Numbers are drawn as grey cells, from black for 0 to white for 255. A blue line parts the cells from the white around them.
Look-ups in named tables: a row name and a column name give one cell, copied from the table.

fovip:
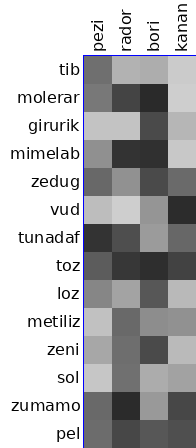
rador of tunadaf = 78
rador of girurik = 195
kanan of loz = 185
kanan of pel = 79
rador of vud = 206
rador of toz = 55
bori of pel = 87
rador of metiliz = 105

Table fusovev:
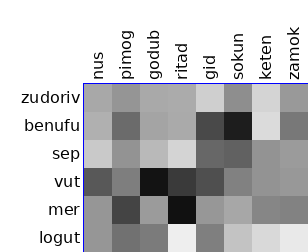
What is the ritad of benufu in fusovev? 170
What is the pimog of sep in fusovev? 147
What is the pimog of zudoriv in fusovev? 149
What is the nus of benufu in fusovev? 176
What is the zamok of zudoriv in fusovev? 153
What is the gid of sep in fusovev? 103
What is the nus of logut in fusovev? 150
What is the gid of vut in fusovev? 79
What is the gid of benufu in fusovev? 73
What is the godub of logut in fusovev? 123
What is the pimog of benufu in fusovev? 107
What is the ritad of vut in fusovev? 58
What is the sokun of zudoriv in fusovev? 142
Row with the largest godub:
sep

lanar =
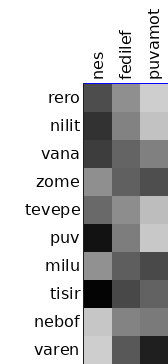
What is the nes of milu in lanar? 145
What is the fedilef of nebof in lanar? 131
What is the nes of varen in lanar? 206
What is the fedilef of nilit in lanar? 130
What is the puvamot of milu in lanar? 73
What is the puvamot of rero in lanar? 206
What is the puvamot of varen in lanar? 31
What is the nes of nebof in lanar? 198
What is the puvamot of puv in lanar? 200
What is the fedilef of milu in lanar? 94
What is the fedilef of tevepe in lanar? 141
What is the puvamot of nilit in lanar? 194
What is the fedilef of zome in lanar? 96
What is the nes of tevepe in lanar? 105
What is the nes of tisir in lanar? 4
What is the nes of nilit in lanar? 50
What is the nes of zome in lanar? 143
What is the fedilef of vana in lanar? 100
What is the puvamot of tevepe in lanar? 189
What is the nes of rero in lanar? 77

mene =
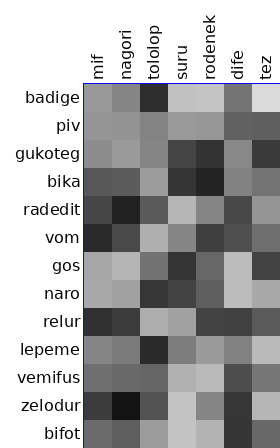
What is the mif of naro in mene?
169
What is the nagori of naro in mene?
161
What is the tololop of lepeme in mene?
43
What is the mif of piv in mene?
149
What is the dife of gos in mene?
187
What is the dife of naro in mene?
188
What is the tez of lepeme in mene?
186
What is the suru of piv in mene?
154
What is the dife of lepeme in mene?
129
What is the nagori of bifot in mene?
94
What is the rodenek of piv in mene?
150
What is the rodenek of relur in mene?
67
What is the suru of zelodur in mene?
195
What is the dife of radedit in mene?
72
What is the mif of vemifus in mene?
111
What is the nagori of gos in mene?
181
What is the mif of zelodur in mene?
60
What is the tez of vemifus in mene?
118
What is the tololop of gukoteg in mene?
133

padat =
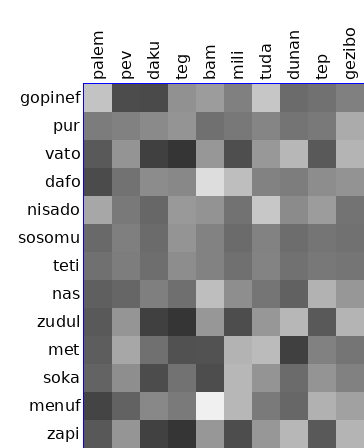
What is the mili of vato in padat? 78
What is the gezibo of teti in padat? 117
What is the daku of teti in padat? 110
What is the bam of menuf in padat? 240
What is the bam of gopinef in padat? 156
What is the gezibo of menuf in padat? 161
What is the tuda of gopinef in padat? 198
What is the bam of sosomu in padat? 130
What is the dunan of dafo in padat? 125
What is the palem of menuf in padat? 68
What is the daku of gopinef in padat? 74
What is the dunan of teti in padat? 113
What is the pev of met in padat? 167
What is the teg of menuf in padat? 122
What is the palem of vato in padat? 89
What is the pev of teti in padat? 125
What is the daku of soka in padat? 76
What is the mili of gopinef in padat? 128

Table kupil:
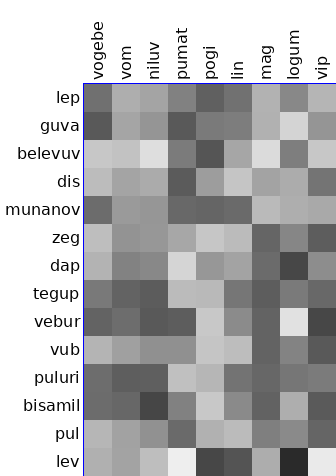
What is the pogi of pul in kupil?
177
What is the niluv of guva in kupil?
149
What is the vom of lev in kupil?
163
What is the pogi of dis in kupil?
157
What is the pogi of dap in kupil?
151
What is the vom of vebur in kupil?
109
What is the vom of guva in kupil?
165
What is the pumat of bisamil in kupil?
129
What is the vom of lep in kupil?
174
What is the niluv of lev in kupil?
190
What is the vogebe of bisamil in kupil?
108
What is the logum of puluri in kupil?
118
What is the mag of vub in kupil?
99
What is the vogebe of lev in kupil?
176
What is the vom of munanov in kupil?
154
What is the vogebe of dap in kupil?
179
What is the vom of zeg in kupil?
147
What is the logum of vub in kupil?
131
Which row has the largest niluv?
belevuv

